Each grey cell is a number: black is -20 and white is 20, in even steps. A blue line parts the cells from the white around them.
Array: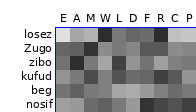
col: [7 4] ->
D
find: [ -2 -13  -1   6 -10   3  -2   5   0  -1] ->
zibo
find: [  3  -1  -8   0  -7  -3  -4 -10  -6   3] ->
kufud
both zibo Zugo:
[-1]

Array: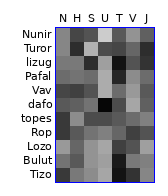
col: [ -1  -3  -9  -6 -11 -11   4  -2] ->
N
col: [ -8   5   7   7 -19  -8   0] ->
U
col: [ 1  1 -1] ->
N
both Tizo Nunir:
[1]
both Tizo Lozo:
[6]

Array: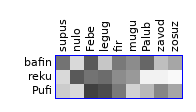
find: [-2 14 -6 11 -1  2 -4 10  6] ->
bafin
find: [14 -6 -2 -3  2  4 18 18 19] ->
reku
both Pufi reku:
[14]
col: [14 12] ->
supus
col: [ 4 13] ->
mugu
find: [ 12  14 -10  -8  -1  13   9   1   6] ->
Pufi

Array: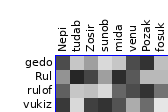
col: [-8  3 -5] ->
Nepi
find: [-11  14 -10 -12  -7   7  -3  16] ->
vukiz
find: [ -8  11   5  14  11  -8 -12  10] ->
gedo
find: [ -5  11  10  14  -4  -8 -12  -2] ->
rulof

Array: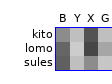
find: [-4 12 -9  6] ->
lomo
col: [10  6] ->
G
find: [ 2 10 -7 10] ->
kito
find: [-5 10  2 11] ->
sules

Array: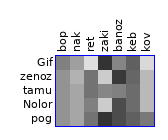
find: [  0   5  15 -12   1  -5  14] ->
Gif
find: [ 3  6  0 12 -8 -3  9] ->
Nolor
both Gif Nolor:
[0]
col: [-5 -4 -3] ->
keb
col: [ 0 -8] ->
banoz

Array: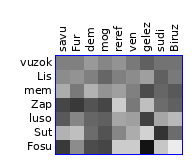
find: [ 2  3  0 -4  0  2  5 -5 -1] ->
Lis
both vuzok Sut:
[1]
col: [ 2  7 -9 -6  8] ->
savu
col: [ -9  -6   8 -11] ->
savu

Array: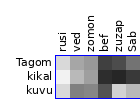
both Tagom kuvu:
[14]
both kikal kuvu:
[9]

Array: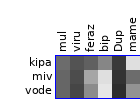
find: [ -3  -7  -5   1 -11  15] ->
kipa
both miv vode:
[-4]
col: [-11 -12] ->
Dup
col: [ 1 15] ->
bip
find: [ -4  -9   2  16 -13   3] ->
vode
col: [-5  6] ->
feraz

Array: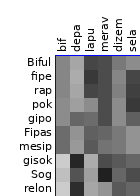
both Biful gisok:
[-8]
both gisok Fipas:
[-4]
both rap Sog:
[-8]
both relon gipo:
[-4]

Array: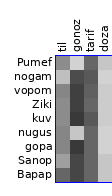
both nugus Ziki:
[-4]
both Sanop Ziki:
[-4]
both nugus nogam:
[13]

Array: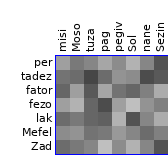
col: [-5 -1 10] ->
pag
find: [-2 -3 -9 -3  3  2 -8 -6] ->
tadez
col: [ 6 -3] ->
pag
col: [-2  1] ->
tuza
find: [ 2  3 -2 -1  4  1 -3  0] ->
Mefel
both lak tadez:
[-3]

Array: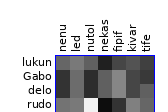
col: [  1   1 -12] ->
fipif
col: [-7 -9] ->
kivar
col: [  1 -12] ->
fipif
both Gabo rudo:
[-12]
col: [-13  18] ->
nutol
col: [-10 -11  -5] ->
tife
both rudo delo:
[-12]

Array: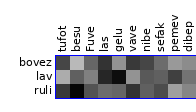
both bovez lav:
[3]
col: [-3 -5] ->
sefak
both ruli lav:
[-5]

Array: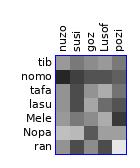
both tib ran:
[2]
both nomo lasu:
[-7]

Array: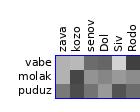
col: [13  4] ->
Siv
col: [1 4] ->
Dol
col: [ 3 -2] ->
senov
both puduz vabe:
[-3]
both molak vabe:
[8]
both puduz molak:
[4]

